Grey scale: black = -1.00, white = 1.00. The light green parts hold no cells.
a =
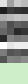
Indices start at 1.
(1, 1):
0.77
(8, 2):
-0.34
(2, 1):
-0.77
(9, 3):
-0.01
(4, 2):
-0.38
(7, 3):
0.86
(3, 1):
0.36
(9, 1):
-0.35
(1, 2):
0.26

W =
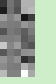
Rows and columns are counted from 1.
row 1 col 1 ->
-0.57
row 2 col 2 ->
-0.12
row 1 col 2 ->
-0.10
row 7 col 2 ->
0.05
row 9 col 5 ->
-0.41
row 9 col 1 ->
0.17
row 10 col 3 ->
-0.04
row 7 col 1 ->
0.56
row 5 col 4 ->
-0.26
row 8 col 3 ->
-0.15
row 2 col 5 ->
0.44
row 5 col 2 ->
-0.06
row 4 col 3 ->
-0.04
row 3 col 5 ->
-0.52
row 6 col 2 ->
-0.02
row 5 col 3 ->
-0.11

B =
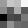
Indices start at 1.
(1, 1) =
0.22
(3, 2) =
-0.41
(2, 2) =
-0.29
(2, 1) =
0.09
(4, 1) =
-0.35

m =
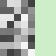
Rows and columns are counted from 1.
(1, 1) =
-0.12
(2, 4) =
-0.17
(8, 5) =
0.92
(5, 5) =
0.34
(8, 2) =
-0.50
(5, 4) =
0.60
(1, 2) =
0.73
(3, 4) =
0.91
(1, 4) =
0.04
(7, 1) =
0.44
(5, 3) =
0.05
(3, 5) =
0.07

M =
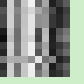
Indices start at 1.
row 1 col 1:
-0.61
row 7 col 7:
0.28
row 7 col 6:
-0.12
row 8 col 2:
0.59
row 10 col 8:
-0.78
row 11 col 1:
-0.53
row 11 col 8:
-0.69
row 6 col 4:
0.53
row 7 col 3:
-0.10
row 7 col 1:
-0.56
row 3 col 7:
0.17
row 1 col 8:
-0.75
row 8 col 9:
-0.43
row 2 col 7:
0.09
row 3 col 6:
0.12
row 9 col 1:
-0.04
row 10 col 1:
-0.65
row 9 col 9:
-0.75
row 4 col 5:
0.79
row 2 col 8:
-0.42
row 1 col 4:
0.56
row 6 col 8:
-0.75
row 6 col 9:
-0.21
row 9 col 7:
-0.12
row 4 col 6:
0.12
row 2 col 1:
-0.33
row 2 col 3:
0.04
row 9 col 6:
0.79
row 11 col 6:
-0.07
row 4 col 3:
-0.04
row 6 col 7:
0.50

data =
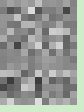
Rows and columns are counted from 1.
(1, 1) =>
0.14
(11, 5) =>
-0.01
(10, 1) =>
0.03
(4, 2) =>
-0.06
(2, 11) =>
0.06
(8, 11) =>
0.16
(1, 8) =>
0.18
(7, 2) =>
0.18
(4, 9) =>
0.32
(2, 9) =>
0.10
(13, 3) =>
-0.16
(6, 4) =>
-0.13
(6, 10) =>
-0.22
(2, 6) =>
-0.33
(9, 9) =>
0.12
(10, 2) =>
0.20
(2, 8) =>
-0.02
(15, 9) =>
0.28
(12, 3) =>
-0.15
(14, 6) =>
-0.23
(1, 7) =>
0.15
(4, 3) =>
-0.09
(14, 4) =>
0.09
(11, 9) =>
0.29
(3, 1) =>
0.17
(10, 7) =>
0.20
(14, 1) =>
0.08
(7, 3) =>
-0.46
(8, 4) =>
0.31
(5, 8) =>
0.61
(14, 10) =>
-0.18
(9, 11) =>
-0.04
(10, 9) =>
0.12
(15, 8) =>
0.41
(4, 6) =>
0.18
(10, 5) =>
-0.01

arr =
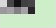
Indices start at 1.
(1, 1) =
0.70
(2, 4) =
0.28
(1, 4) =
-0.50

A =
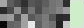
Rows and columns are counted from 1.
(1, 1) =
0.30
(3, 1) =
0.16
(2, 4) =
-0.47
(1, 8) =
-0.10
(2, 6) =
-0.42
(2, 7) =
-0.15
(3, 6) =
-0.18
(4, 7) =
-0.02
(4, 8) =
-0.11
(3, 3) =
-0.38
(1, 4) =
-0.62
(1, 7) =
-0.26
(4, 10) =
0.55
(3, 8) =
-0.32

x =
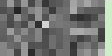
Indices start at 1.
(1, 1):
-0.23
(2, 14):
-0.29
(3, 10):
-0.16
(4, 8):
-0.10
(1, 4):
0.18
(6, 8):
-0.14
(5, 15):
-0.49
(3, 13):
-0.54
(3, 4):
-0.19
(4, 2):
-0.41
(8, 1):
0.04
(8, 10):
-0.14
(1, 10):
-0.17
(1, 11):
0.29
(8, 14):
-0.09
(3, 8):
0.04
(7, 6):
-0.34
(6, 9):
-0.25
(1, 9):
-0.29
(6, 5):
-0.18
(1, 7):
-0.57
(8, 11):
-0.53
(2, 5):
0.03
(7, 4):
0.18
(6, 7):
-0.39
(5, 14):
0.19
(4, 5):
0.07
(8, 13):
0.16
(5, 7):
-0.43
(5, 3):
-0.15
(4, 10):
-0.09
